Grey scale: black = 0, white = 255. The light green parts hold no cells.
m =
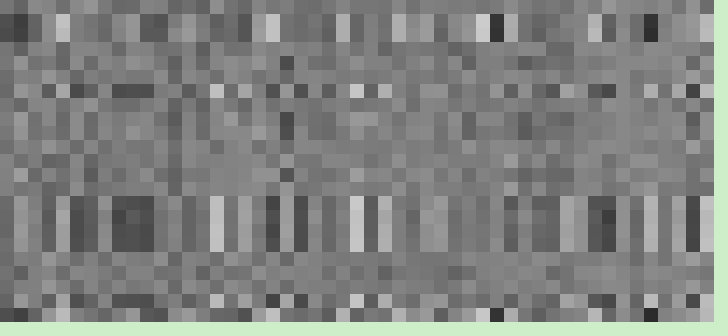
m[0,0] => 117
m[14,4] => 152
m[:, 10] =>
[130, 91, 89, 129, 136, 120, 78, 122, 135, 134, 118, 117, 138, 125, 74, 79, 74, 75, 122, 130, 123, 78, 88]
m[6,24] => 135
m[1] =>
[79, 62, 99, 142, 193, 126, 116, 106, 134, 149, 91, 83, 123, 148, 122, 95, 109, 85, 153, 193, 114, 107, 116, 100, 173, 102, 126, 112, 174, 136, 154, 107, 136, 146, 204, 53, 172, 114, 102, 108, 129, 131, 177, 97, 133, 109, 51, 125, 142, 151, 183]
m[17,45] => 111
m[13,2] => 122
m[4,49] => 104
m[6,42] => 89
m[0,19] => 119
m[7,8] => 109
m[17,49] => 68
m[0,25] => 118
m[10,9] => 119
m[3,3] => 135
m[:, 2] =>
[137, 99, 98, 130, 114, 127, 137, 133, 113, 114, 125, 124, 105, 122, 126, 132, 125, 129, 124, 128, 128, 127, 99]
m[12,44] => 141
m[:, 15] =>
[142, 95, 101, 131, 133, 112, 191, 137, 133, 135, 109, 128, 132, 133, 190, 189, 193, 192, 111, 128, 111, 185, 103]
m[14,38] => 94
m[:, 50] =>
[108, 183, 186, 116, 147, 130, 184, 110, 143, 143, 125, 118, 138, 112, 192, 184, 188, 192, 133, 118, 129, 187, 183]
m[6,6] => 96
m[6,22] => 135
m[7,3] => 135
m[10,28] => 130
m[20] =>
[109, 127, 128, 149, 129, 108, 132, 116, 131, 119, 123, 136, 105, 138, 128, 111, 138, 130, 114, 131, 108, 129, 126, 126, 118, 125, 121, 117, 131, 125, 124, 113, 121, 139, 122, 129, 136, 125, 128, 136, 116, 125, 131, 137, 136, 119, 130, 126, 136, 151, 129]
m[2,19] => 193
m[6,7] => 134
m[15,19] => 79
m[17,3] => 96
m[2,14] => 125
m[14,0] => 106
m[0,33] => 124
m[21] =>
[100, 151, 127, 96, 162, 80, 99, 132, 82, 80, 78, 113, 126, 96, 114, 185, 115, 159, 123, 68, 166, 74, 137, 108, 120, 196, 93, 173, 122, 109, 145, 150, 108, 120, 108, 128, 97, 131, 110, 100, 163, 150, 87, 73, 147, 100, 186, 114, 155, 73, 187]
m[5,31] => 115
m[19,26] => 122
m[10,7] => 112
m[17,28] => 126
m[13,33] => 119

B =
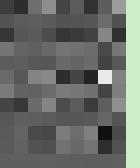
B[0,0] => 62
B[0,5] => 92
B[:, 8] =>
[156, 81, 48, 119, 89, 130, 126, 143, 85, 75, 82, 96]
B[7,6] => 60
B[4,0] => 93
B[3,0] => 116
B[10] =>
[91, 98, 82, 80, 114, 105, 116, 46, 82]
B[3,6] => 109
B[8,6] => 89
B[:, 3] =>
[141, 91, 77, 104, 87, 136, 108, 132, 92, 72, 80, 96]
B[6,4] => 122
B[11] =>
[95, 95, 95, 96, 95, 95, 94, 95, 96]
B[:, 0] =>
[62, 83, 55, 116, 93, 106, 122, 69, 87, 90, 91, 95]
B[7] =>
[69, 56, 107, 132, 76, 92, 60, 94, 143]
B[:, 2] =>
[110, 94, 91, 97, 88, 132, 98, 107, 94, 74, 82, 95]
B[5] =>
[106, 88, 132, 136, 45, 69, 35, 233, 130]
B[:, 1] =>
[45, 92, 87, 100, 95, 88, 99, 56, 95, 100, 98, 95]
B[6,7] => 68
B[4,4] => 105
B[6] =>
[122, 99, 98, 108, 122, 119, 113, 68, 126]
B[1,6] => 87
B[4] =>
[93, 95, 88, 87, 105, 100, 107, 67, 89]

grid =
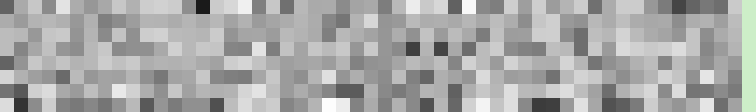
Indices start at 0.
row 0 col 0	99
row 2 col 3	197
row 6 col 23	134
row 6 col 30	180
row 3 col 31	68
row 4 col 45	177
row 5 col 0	212
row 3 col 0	188
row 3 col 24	200
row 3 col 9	144
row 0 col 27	125
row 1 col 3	183
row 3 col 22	198
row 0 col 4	227
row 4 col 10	174
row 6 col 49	117
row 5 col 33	149
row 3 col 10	144
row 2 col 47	164
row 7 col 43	82
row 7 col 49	173
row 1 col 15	183
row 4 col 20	159
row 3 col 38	125
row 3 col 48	220
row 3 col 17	131
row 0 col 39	156
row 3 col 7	199
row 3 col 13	184
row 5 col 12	163
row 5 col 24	149
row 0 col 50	120
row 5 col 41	211
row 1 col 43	172
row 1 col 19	165
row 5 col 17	124
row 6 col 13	161
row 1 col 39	207
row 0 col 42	112
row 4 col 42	117

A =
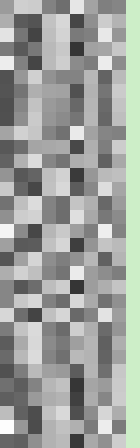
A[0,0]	155
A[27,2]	131
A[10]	[88, 109, 165, 168, 171, 72, 175, 126, 204]
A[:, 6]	[163, 143, 128, 161, 125, 183, 178, 181, 183, 162, 175, 180, 151, 136, 176, 168, 126, 148, 183, 157, 157, 170, 132, 174, 181, 179, 181, 165, 172, 140, 123, 169]
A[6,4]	162
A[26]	[81, 125, 186, 160, 154, 92, 181, 111, 199]
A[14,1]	191
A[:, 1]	[207, 91, 118, 89, 129, 151, 116, 133, 142, 209, 109, 177, 88, 102, 191, 205, 139, 90, 161, 209, 87, 200, 110, 195, 170, 184, 125, 93, 102, 97, 151, 96]
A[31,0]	102
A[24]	[92, 170, 216, 139, 121, 159, 181, 96, 174]
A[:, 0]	[155, 174, 227, 122, 237, 82, 84, 79, 80, 164, 88, 98, 148, 201, 114, 144, 244, 160, 85, 174, 134, 134, 215, 124, 92, 106, 81, 112, 95, 189, 253, 102]
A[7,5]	104
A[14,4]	110
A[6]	[84, 116, 175, 164, 162, 81, 178, 117, 203]
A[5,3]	146
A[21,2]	215
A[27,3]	182
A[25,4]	112
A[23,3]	129
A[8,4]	139
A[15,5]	223
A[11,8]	168
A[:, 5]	[230, 70, 122, 53, 139, 131, 81, 104, 117, 234, 72, 173, 58, 92, 196, 223, 158, 62, 145, 235, 53, 215, 105, 206, 159, 185, 92, 54, 64, 79, 176, 56]
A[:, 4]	[110, 215, 211, 200, 206, 131, 162, 146, 139, 113, 171, 116, 210, 216, 110, 109, 201, 214, 126, 116, 205, 108, 214, 107, 121, 112, 154, 193, 179, 217, 193, 186]
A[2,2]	68
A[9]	[164, 209, 198, 132, 113, 234, 162, 133, 129]
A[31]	[102, 96, 143, 178, 186, 56, 169, 144, 205]
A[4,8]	140

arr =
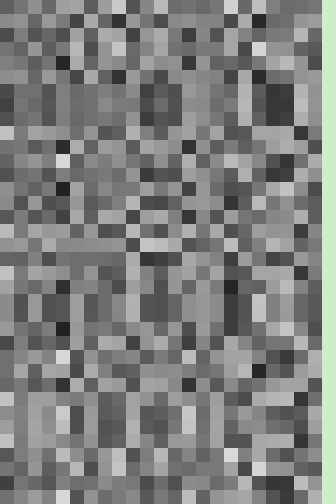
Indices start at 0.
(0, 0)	95
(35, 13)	188
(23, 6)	115
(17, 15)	117
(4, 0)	127
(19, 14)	119
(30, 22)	159
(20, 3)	132
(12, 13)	157
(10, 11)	153
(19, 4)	142
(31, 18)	167
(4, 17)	88
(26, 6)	171
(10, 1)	119
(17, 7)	143
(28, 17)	75
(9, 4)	142
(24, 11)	171
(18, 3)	79
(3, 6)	78
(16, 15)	167
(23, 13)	77
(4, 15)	97
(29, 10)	86
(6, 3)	83
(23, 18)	114
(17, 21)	99
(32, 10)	125
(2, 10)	150
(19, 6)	147
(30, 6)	155
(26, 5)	74
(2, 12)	120
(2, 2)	84
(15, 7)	169
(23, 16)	61
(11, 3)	126
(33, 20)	146
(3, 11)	165

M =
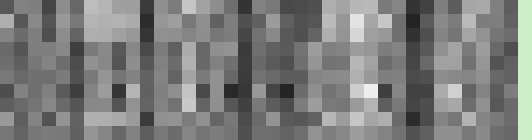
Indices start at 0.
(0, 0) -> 88
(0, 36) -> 94
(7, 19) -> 93
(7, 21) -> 124
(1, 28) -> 111
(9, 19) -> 110
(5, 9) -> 130
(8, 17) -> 76
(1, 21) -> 81
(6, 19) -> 70
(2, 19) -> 137
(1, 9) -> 171
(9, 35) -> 110
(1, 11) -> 150
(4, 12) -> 108
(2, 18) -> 115
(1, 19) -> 155
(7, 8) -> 84
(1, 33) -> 186
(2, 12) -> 143
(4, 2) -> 119
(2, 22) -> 100
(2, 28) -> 111
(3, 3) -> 127
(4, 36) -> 97
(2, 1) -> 108
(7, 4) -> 106
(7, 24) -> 118
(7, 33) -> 109
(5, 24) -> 139
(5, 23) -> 137
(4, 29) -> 70
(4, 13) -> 177
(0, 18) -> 129
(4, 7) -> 135
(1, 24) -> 150
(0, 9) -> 158
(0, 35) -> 128
